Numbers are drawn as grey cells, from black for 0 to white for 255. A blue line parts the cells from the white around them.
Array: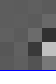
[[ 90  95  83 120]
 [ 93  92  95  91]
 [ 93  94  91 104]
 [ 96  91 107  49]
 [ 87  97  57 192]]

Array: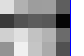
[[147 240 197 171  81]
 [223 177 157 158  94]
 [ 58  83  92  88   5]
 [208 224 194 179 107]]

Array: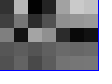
[[ 81  99  73  92 115 118 119]
 [ 50 182   2  35 162 202 194]
 [ 63 118  44  81 143 149 153]
 [127  18 164 144  43   9  17]
 [ 86  93  84  96 106 103 106]]

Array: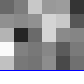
[[193 120 116 141  73 112]
 [104 125 200 153 156  52]
 [144 138 145 212 201  86]
 [180  37 106 212 138 133]
 [250 129 120 135  91 122]]

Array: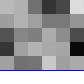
[[161 113 116 200 159 170]
 [185 177 113  52  71 220]
 [158 178 160 121 121 149]
 [ 83 134 127 172 141  76]
 [ 54 160 179 169 166  10]]

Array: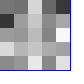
[[139 151 232 136 225]
 [118 113 214 104  56]
 [ 54 157 198 139 167]
 [156 151 187 133 248]
 [218 182 197 171 162]]

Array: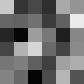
[[132 104   4  76 181  83]
 [200  53  72  47 169 148]
 [102  99 114  60  97 235]
 [ 37   6 158 120  30 135]
 [ 69 178 214 105  68 139]
 [118 127  95  64 161 173]]
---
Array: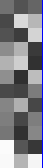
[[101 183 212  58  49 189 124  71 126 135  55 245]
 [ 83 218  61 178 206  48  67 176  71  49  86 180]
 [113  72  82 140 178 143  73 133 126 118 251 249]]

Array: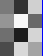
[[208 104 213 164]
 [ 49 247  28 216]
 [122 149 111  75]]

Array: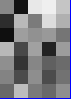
[[197 176 117 156 107 114 143]
 [239 220 153  34  96  76 105]
 [232 123 145 161 134 142 122]
 [ 19 185 158  72  52  75 189]
 [136  45  15 184 143 131 104]]

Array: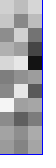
[[214 188 115  69  19 157  89 166 124 171 165]
 [189 136 209 158 231 145 231 160  95 142 132]
 [208 198 141 176 215 126 136 245 139 163 155]]

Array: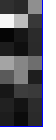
[[143  56  43  42 110  30  58  44  42]
 [ 41 189  22  15 134 133  61  19  11]
 [ 48 246   5  28 164  90  23  33  29]]

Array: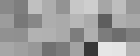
[[152 167 127 178]
 [190 174 109 228]
 [166  94 124 230]
 [206 171 175  55]
 [199 183 125 162]
 [147 170 170 123]
 [173 173 177 113]
 [192 135 178 152]
 [126 120 144 160]
 [137 156 145 167]]

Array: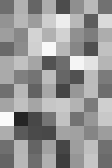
[[113 218 173 193 181 123 109 207 200 157 112 106]
 [186  93 125  80 227 187 188 123 151 133 191 198]
 [143 184 144 134 245  81 151 179 114 161 158 150]
 [ 76 237 210 183 109 102  69 202 194 163  70  61]
 [173 206 177 248  82 188 167 198 117  72 161 176]
 [101 156 211 208 165 116  98 165  71  74 100 109]
 [177 183 136 140 193 128 184 192  37  90 182 184]
 [110 147 158 105 171 170 111 164 250 173 111 100]]

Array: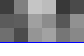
[[ 74 145 136]
 [ 56  87 118]
 [188 140 162]
 [197 160 149]
 [128  94  75]
 [ 61  91 111]]
